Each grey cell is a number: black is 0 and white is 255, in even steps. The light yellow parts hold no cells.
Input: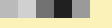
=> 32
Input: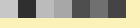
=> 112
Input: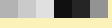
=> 37
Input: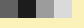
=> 156
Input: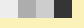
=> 205
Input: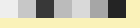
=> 166
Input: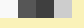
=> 63
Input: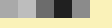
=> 32
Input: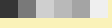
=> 164
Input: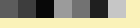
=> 31
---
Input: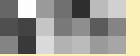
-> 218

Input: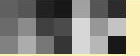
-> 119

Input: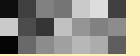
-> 140

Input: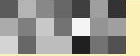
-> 189

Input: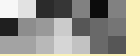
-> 184

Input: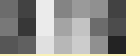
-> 224
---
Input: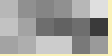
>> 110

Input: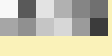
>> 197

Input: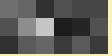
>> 198

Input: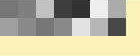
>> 118

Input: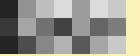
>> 113

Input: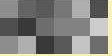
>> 109

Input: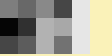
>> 178

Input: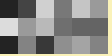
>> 185
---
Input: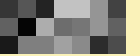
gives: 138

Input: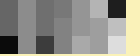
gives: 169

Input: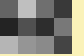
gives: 149

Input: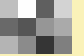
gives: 139

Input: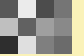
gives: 223

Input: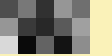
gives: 99
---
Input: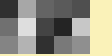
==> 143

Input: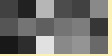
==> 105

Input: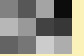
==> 173

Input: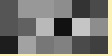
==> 63

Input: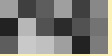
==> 124

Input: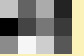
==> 87

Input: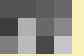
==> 198

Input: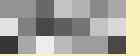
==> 72

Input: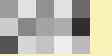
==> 186

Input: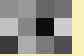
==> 78
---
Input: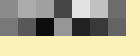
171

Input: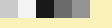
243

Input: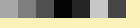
126

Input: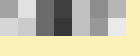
225

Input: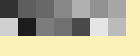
94

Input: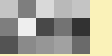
126

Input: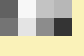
247

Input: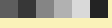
55
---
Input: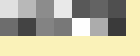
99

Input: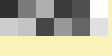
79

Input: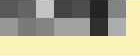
36

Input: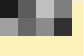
191

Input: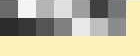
64

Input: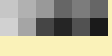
124

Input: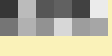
65
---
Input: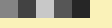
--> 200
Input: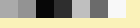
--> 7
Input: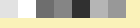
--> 110
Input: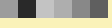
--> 195
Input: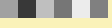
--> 191
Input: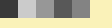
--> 151
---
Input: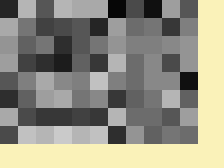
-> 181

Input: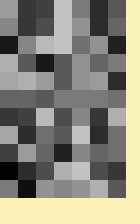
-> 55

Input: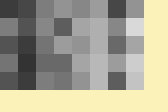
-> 71

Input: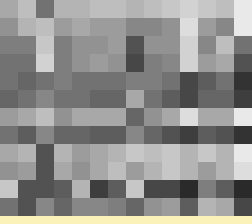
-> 190

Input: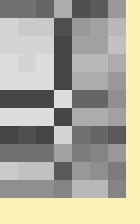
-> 113

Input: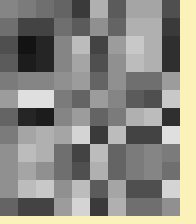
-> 123

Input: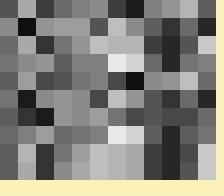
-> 169

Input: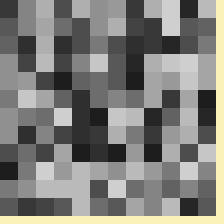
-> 132
